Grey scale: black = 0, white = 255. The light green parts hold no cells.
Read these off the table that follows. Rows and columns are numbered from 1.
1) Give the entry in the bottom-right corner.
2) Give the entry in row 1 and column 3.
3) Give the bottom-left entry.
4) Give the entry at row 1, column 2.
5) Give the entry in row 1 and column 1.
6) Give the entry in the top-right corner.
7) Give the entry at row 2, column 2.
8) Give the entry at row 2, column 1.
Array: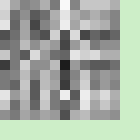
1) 143
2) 132
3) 143
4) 165
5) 218
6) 175
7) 111
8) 208

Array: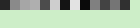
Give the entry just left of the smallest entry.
227
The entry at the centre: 20
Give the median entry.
117

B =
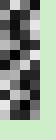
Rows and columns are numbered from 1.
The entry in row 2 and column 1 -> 169
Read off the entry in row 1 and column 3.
119
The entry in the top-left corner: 66
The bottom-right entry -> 148
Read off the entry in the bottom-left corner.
197
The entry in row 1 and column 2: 220

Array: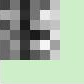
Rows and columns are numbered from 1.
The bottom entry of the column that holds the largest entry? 116
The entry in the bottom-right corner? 205
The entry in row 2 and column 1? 172
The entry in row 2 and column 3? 45
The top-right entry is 194
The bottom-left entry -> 105
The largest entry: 244
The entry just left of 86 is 45
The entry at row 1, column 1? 64
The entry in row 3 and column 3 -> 26
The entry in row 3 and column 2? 140

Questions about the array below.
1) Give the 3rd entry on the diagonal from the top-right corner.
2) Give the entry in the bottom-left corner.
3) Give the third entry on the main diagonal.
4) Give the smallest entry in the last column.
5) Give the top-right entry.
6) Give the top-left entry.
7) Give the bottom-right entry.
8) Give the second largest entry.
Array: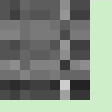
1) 93
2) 74
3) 112
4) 35
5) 74
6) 84
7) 54
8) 161

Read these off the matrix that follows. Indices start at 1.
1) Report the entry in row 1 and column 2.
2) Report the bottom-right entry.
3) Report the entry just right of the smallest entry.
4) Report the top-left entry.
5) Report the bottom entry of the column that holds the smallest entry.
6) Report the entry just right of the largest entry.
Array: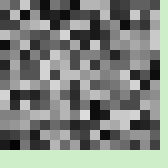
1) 96
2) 64
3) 118
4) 141
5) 4
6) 13

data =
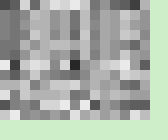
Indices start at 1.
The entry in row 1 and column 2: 94
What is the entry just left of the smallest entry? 213
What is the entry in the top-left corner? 74
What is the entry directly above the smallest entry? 105
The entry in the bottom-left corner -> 201
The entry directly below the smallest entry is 105
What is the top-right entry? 179
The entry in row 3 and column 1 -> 128
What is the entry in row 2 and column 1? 128
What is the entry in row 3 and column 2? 117
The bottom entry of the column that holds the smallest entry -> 224
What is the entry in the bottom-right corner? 189
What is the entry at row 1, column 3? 213
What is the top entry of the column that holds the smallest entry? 234

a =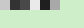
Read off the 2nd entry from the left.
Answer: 51
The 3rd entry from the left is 73
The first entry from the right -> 168

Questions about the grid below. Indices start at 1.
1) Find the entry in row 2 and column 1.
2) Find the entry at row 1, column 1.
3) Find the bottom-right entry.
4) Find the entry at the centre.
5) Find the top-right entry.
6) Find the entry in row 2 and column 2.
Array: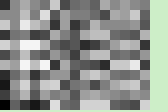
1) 138
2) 44
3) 210
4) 62
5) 126
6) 138

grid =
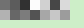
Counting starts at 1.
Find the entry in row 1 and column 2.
92
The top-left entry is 113
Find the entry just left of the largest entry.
49
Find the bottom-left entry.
178
